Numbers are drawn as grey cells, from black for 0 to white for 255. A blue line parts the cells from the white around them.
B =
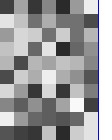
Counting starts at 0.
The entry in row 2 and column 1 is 215
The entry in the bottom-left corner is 84
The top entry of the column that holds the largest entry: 154
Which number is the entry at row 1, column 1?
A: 194
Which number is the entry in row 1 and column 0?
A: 227
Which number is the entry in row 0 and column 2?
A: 54
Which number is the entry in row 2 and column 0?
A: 154
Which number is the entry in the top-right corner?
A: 238
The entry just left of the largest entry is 163
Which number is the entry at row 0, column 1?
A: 163
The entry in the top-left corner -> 64
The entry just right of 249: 64
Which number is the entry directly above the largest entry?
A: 194
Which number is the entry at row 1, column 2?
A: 113

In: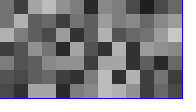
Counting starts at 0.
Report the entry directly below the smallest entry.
104
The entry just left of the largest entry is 156
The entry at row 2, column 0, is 177
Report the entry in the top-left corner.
115
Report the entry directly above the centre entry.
94
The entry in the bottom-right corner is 73
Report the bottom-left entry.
73
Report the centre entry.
83
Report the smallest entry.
31
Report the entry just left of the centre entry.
165
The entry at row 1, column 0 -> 115
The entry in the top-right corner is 104
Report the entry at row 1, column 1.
177
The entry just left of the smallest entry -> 73
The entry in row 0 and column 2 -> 165
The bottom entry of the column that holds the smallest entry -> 62

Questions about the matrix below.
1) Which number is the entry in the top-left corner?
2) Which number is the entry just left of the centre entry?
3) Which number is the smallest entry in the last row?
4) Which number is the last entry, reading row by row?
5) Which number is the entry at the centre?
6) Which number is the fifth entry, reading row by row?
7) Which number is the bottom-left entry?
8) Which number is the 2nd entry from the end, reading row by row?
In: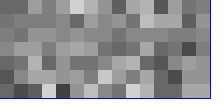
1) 104
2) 157
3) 64
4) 167
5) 116
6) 157
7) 104
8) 167
